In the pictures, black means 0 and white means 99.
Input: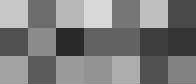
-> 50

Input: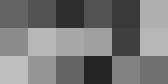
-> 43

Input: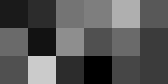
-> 23

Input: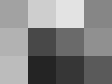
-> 35

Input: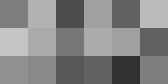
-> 49

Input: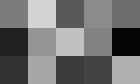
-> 68

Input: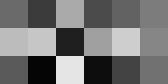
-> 44
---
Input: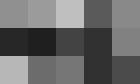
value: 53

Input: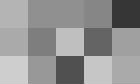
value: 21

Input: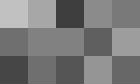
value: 47

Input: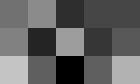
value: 27

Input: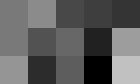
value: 20

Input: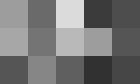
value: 30
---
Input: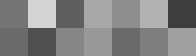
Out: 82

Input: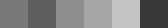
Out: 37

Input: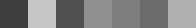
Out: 77

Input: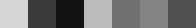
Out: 23

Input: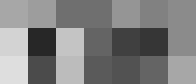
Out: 61

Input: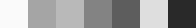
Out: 64

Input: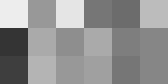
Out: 59
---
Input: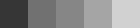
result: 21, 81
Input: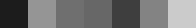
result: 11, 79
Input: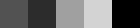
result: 32, 0
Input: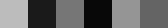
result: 73, 39
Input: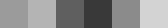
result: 60, 82
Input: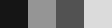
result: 8, 85
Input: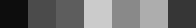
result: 5, 21
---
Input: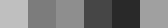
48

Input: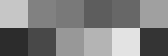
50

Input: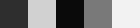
81

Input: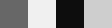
93

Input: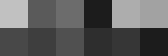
35

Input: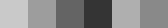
61

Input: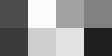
98

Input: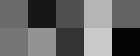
9
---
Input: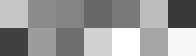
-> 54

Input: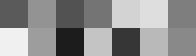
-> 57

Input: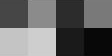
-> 54

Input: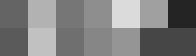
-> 69

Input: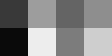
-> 61

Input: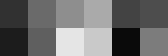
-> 41

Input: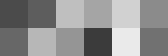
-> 36
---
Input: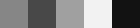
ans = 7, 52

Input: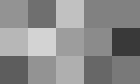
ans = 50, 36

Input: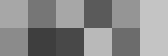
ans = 76, 54

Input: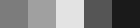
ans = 10, 48

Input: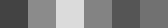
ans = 44, 26

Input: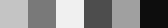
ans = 5, 76
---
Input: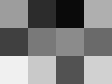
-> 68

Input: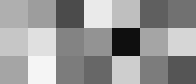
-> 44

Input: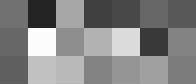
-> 34

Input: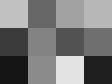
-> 71

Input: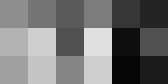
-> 14

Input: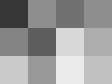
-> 55

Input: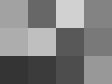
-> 51

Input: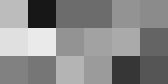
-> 54

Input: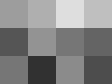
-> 74

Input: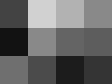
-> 53
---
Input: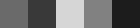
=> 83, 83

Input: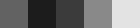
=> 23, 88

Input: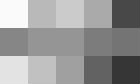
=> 58, 97

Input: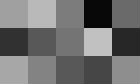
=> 45, 75

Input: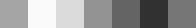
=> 57, 97

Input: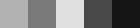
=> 87, 87

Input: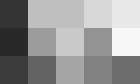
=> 78, 96

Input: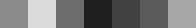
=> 12, 85

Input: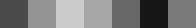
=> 65, 79
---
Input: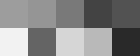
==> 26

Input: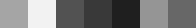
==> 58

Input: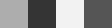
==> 94

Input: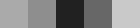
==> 40

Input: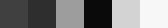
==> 82

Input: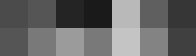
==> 37

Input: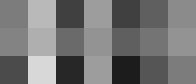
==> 37
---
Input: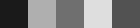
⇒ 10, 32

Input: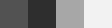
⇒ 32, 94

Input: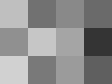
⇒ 74, 37

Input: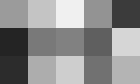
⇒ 60, 70

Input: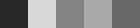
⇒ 15, 40

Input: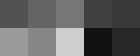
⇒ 32, 15
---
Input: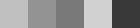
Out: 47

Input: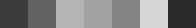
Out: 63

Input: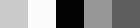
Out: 1

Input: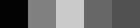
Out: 79

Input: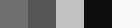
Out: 75

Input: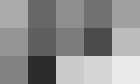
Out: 48

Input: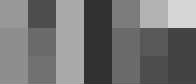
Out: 19
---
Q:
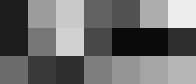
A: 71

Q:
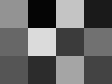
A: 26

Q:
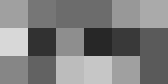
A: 35

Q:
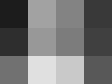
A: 34

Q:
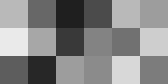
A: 48

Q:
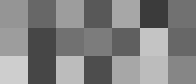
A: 52

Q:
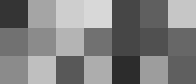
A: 37

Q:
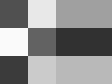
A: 72

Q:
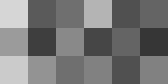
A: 50

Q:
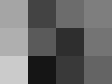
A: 39
